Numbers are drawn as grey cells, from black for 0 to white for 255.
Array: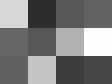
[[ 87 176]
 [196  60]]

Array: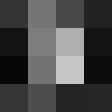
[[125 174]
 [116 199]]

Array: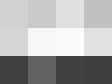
[[246 250]
 [ 98  65]]

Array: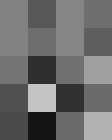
[[110 133]
 [ 47 113]]

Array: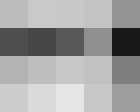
[[ 71  88]
 [190 199]]

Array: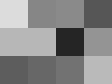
[[183  37]
 [103 114]]

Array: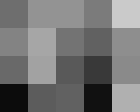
[[166 115]
 [162  89]]

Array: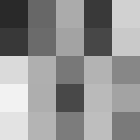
[[107 163]
 [175 120]]

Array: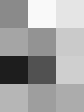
[[147 202]
 [ 81 207]]
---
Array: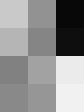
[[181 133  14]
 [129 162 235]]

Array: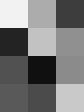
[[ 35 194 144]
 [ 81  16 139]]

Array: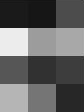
[[236 156 168]
 [ 86  49  61]]

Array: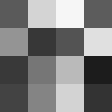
[[148  55  83]
 [ 57 118 186]]

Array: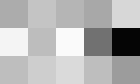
[[244 189 250]
 [190 206 218]]

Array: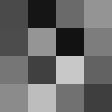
[[ 76 149  18]
 [118  64 200]]

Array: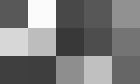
[[215 189  56]
 [ 63  62 142]]
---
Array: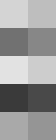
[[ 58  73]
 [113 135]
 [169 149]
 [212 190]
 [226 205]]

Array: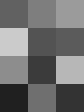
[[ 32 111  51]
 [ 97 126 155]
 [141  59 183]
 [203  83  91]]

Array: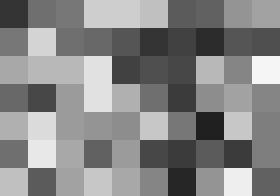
[[ 52 111 119 206 206 192  91  97 148 162]
 [104  71 155 225 176 111  59 141 162 133]
 [111 232 168  97 155  71  59  91  59 126]
 [119 212 111 104  85  52  65  44  85  79]
 [168 184 184 225  65  79  71 184 133 245]
 [176 219 155 148 141 199 119  32 199 126]
 [192  91 162 199 168 133  38 148 238  97]]

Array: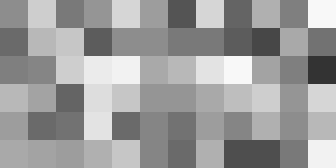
[[106 184 198  92 141 141 121 121  92  71 169 114]
 [127 133 206 235 242 169 184 227 248 163 127  51]
 [141 206 121 149 214 157  84 214 100 176 127 248]
 [157 106 114 227 106 133 114 157 133 176 141 184]
 [169 163 157 176 198 133 106 176  78  78 121 242]
 [184 163 100 221 198 149 149 169 190 206 149 214]]

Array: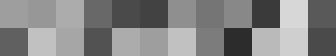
[[ 96 193 166  82 172 158 193 124  44 186 207  74]
 [158 151 172 104  74  66 143 117 136  58 215  89]]

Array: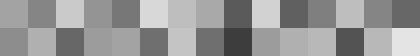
[[141 176 103 156 163 111 196 111  61 156 176 184  83 184 228]
 [163 133 202 148 119 216 190 169  90 210  96 127 190 133 103]]

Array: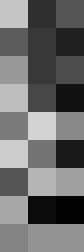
[[ 85 181 160]
 [ 92  56  33]
 [123 211 138]
 [131 146 146]
 [153  56  77]
 [168  11   3]
 [189  71  18]
 [197  48  85]
 [204 115  25]]

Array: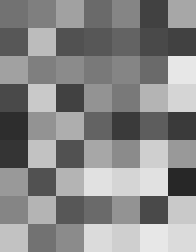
[[ 45 147 174  99  58  93  58]
 [ 52 194  81 167 139 207 153]
 [ 73 201  65 147 121 180 213]
 [ 87 188  81  87  99  73  65]
 [114 127 161 106 133  65 167]
 [133 180  87 106 147  73 201]
 [153  81 180 225 213 225  39]
 [161 127 139 121 133 106 231]
 [194 114 139 219 207 231 219]]

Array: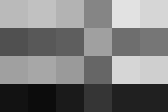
[[ 18  12  26  53  32  32]
 [ 80  88  94 160 110 118]
 [160 167 154 102 214 207]
 [186 193 179 133 226 214]]
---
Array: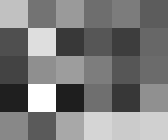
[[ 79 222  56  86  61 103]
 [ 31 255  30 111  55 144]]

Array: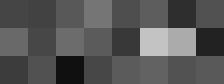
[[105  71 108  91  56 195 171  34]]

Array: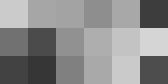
[[113  75 145 174 195 213]]

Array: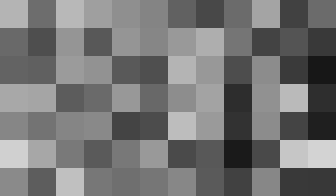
[[105  78 149  88 149 134 153 174 117  67  84  57]
 [168 165  92 106 152 104 141 163  45 145 186  46]
 [208 167 121  90 120 153  74  88  26  73 198 211]]

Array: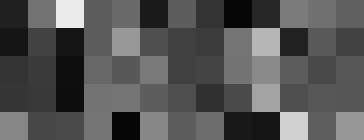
[[ 21  67  21  93 152  79  64  60 116 182  33  89  67]
 [ 54  57  13 115 116  93  79  48  75 163  79  87  86]]

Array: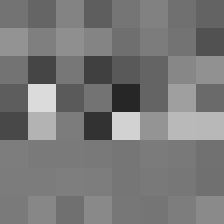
[[147 127 143 132 111 124 115  81]
 [ 93 219  90 115  38 100 159 106]
 [125 122 122 121 118 123 121 113]
 [122 135 112 137 119 117 125 138]]
